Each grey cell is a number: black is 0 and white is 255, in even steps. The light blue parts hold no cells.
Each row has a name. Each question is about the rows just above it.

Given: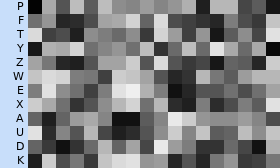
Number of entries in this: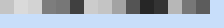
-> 15
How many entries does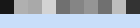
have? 10
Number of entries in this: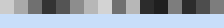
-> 16

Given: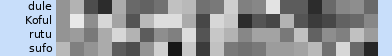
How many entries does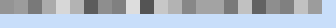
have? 23
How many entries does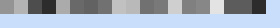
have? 19
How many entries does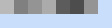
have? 7

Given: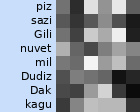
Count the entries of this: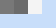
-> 3
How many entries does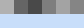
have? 6
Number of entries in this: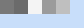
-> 5
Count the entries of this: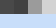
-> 4
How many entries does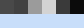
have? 6
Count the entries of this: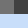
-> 2

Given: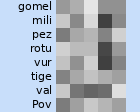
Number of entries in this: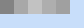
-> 5
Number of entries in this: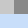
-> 2
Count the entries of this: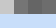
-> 4
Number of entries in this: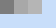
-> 3

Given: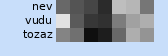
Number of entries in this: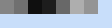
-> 7
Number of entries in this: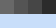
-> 4
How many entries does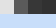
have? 4
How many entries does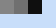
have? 3
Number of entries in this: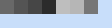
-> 7

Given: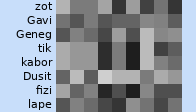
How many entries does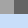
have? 2
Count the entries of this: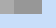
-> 3
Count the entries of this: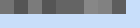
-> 9
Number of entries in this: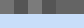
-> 6
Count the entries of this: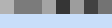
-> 8

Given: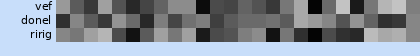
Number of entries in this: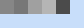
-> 5
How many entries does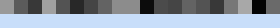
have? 20
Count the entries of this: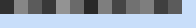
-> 13

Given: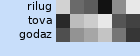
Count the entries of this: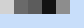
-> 5
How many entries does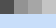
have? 4
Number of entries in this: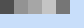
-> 5
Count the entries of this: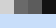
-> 4
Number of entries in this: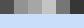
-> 6
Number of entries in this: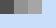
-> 3

